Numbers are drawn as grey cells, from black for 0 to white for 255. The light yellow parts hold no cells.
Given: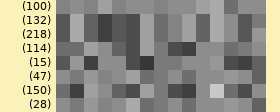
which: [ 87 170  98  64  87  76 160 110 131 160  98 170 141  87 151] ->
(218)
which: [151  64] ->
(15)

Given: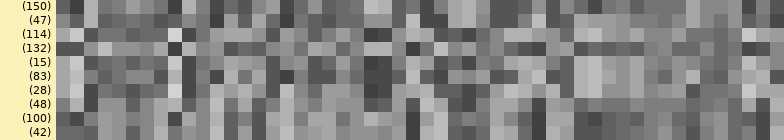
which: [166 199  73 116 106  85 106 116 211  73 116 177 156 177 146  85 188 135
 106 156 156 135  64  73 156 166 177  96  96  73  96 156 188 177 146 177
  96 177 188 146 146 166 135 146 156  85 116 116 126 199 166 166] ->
(28)
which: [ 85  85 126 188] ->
(47)
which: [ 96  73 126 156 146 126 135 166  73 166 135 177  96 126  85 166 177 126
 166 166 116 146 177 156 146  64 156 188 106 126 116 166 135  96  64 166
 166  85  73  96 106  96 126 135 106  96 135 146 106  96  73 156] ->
(100)
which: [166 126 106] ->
(83)
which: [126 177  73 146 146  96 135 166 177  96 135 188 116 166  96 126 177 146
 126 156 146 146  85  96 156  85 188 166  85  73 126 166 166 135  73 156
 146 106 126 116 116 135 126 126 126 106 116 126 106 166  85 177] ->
(48)
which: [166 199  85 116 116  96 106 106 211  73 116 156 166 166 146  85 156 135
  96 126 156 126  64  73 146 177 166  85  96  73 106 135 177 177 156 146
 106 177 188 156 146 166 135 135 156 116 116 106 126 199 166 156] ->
(114)

